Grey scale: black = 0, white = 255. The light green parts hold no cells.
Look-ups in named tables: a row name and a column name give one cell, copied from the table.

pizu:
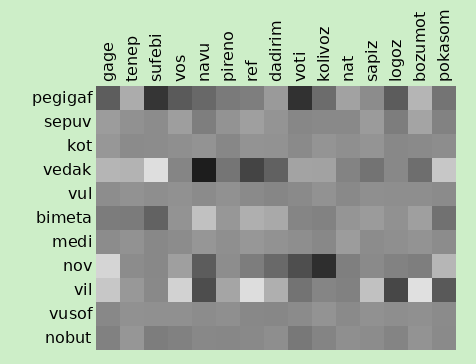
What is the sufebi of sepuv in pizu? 140
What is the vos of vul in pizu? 145
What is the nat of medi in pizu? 156
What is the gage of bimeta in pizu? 124
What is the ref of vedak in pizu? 68
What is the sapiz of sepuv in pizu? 155
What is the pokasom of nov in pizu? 182
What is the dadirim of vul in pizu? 134
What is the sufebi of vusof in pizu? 144
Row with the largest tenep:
vedak

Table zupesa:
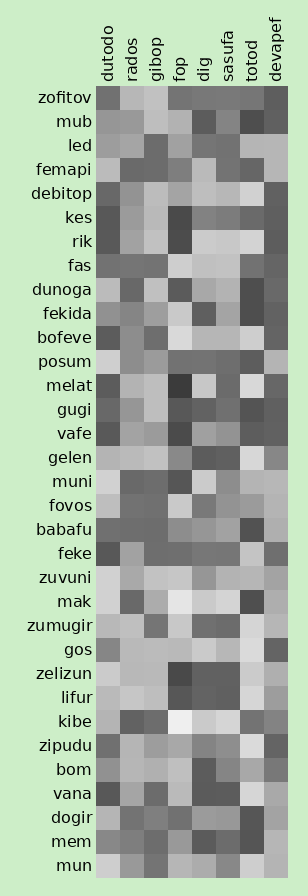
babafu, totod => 82
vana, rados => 165
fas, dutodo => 114
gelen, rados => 186
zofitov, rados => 183
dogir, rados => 115
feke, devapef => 111
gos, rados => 185
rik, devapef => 93

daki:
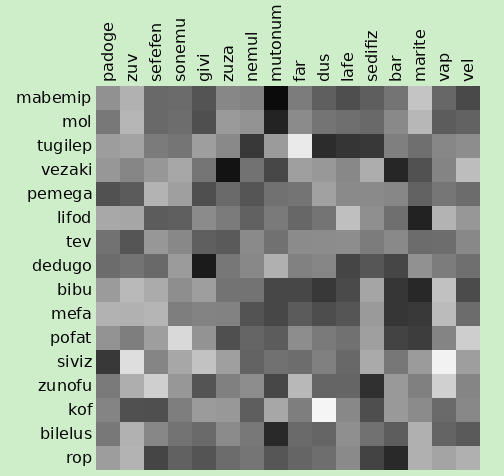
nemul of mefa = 83
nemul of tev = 138
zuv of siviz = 222
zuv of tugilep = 163
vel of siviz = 158
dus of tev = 140
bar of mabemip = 116
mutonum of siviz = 113
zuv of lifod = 166
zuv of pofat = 126
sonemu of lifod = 95
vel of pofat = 206
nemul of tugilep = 56

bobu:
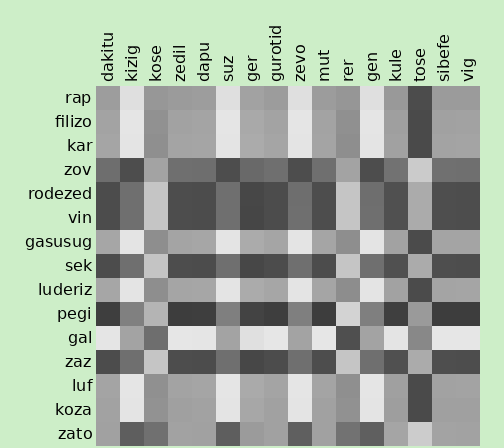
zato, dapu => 161
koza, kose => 146
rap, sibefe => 155
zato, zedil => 162
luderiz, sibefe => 164
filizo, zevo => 229
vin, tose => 171
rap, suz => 223
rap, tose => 76
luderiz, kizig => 228
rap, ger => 162
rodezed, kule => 80
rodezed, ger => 71
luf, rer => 143
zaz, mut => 77
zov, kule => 114
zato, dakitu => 161
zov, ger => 105
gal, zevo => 163

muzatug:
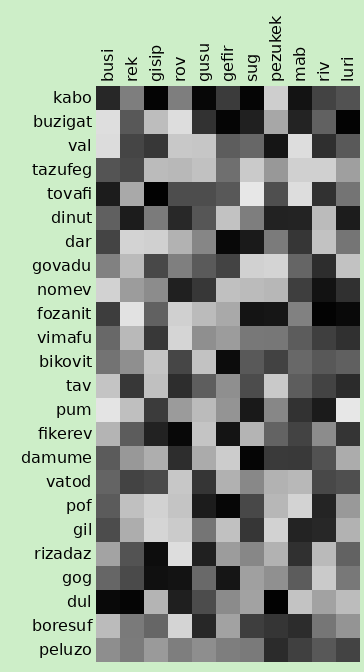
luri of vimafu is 48
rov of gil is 203
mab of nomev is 62
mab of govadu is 101
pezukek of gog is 144
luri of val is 89
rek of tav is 55
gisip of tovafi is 2
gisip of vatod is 74
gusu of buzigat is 50
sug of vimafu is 120
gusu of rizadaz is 32
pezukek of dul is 2
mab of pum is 50
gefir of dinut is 194
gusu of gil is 117
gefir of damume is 204
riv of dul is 162
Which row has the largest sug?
tovafi

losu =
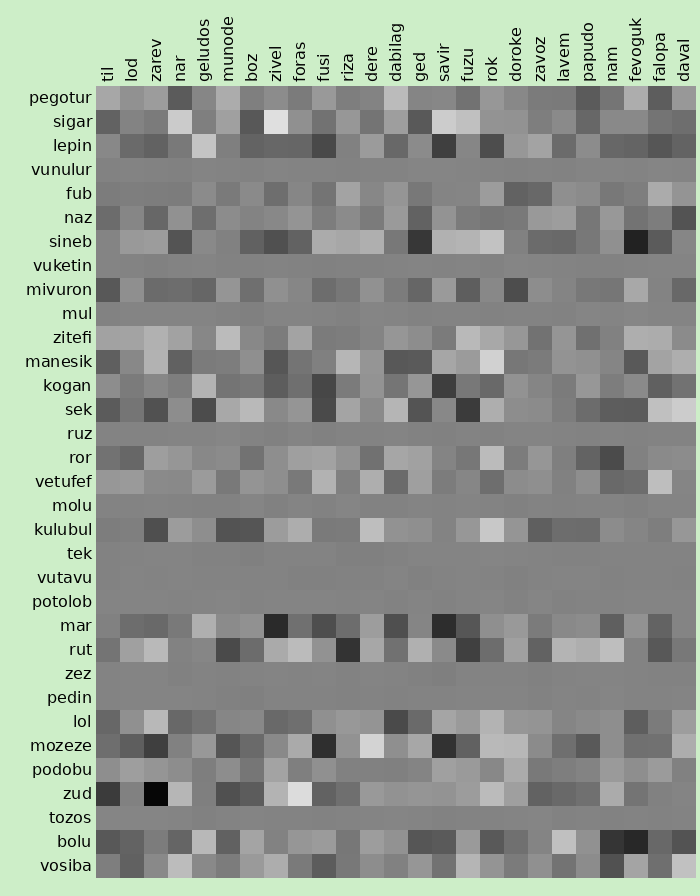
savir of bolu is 90
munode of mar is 139
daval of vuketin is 132
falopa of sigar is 116
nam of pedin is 133
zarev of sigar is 123
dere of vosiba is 141
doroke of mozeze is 183
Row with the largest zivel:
sigar

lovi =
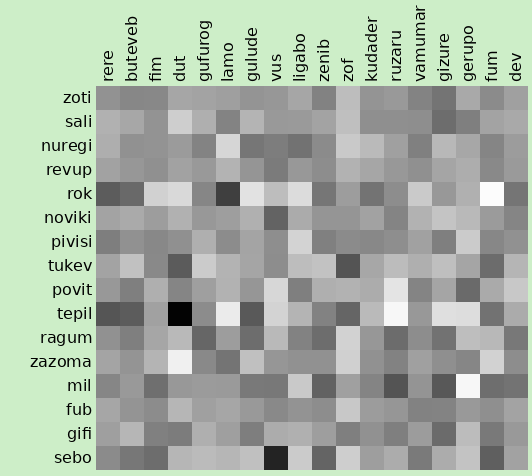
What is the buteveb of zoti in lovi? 135
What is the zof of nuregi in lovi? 201
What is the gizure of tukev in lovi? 191
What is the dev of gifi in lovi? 153
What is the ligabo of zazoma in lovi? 145
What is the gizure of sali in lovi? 109
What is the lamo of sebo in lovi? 182
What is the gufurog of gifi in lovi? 175
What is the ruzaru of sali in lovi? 143
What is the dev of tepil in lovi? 171
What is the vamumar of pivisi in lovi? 161
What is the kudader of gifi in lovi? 145
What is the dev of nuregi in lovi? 156
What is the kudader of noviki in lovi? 162
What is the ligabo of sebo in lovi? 203
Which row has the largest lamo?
tepil

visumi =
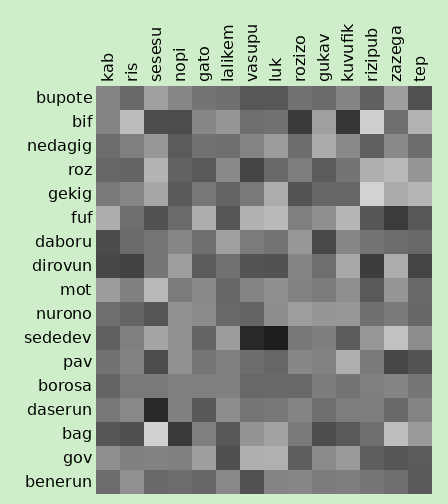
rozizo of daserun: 132
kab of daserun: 119
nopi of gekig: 90
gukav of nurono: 150
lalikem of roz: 137
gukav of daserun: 111
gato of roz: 89
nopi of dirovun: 157
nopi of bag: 57
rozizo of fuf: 127
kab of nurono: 111
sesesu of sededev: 164
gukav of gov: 139
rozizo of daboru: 151
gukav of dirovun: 110

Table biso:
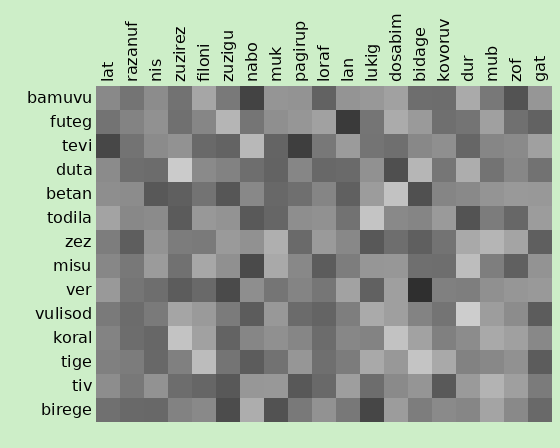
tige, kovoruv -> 169
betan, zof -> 153
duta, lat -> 139
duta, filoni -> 138
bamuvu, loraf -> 98
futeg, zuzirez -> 112
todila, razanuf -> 136
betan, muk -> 104
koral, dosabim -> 194
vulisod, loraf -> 100
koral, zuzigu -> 99
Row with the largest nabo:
tevi

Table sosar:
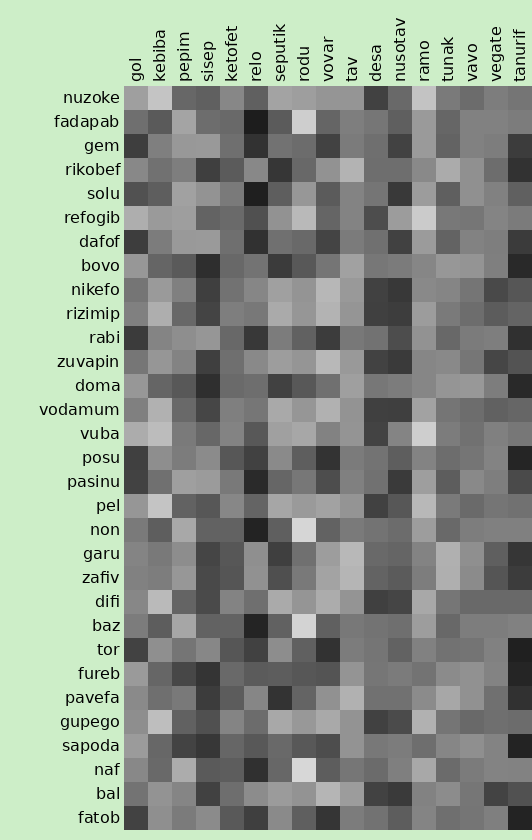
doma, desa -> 119
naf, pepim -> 172
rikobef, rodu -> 104
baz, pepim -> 166
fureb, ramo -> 115
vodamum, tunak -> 117
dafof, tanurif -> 59
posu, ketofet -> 87
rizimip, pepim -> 104
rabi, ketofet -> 104
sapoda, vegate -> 131
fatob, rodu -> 95
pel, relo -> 100
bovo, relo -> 115
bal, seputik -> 155
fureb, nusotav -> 123

